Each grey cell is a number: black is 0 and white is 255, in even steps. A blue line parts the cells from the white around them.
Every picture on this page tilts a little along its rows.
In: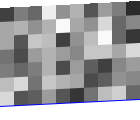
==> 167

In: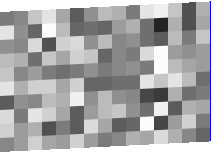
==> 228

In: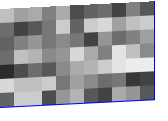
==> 109

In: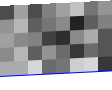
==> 148

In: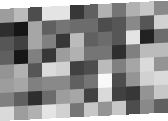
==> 46

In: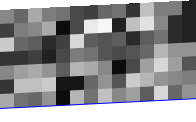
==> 64

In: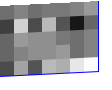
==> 63
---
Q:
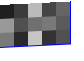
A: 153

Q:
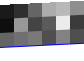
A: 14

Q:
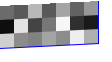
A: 14

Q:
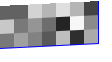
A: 200

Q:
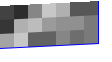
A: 54

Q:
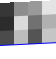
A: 44

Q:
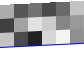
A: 64

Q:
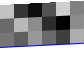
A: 106

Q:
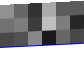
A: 114
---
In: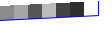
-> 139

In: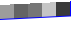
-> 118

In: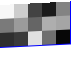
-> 122

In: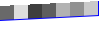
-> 145

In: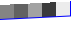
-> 132

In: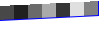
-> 106

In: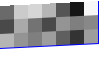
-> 136
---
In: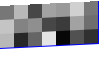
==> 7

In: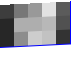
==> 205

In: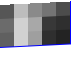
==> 159

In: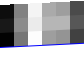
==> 158

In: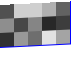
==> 110

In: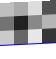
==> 103
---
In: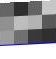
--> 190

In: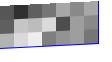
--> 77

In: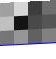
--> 19

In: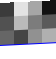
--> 186

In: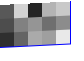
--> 149

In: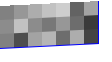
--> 151

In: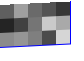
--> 117

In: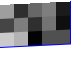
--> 47

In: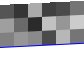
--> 194
